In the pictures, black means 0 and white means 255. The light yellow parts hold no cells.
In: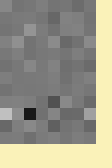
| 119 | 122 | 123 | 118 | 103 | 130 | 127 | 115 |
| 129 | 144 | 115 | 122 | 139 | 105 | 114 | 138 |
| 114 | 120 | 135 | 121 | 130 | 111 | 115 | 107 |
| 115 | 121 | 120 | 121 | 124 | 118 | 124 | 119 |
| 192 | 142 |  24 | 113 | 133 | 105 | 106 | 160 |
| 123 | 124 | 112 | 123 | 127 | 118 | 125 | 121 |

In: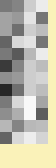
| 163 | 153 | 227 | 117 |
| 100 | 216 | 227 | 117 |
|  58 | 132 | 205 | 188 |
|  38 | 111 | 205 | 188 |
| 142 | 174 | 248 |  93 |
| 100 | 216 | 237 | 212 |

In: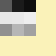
| 231 | 232 | 238 |

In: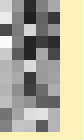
| 234 | 132 |  33 | 100 |  56 |
| 250 | 130 |  36 |  61 |  42 |
| 180 | 159 | 218 | 155 | 160 |
| 180 | 142 |  65 | 109 | 173 |
| 116 | 164 | 222 | 226 | 178 |

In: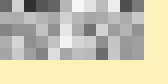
| 175 | 172 | 194 | 180 | 169 | 208 | 184 | 167 | 171 | 189 | 171 | 200 |
| 173 | 213 | 144 | 159 | 193 | 242 | 213 | 204 | 142 | 196 | 153 | 159 |

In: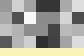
| 170 |  81 | 248 | 140 | 139 | 213 |  77 |
|  88 | 181 | 206 |  47 |  66 | 163 | 220 |

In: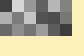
| 175 | 124 | 197 |  83 |  77 | 119 |

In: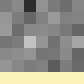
| 150 | 124 | 102 | 129 | 154 | 129 | 131 |
| 117 | 124 | 194 | 149 | 113 | 142 | 166 |
| 148 | 136 | 124 | 129 |  92 | 125 | 105 |
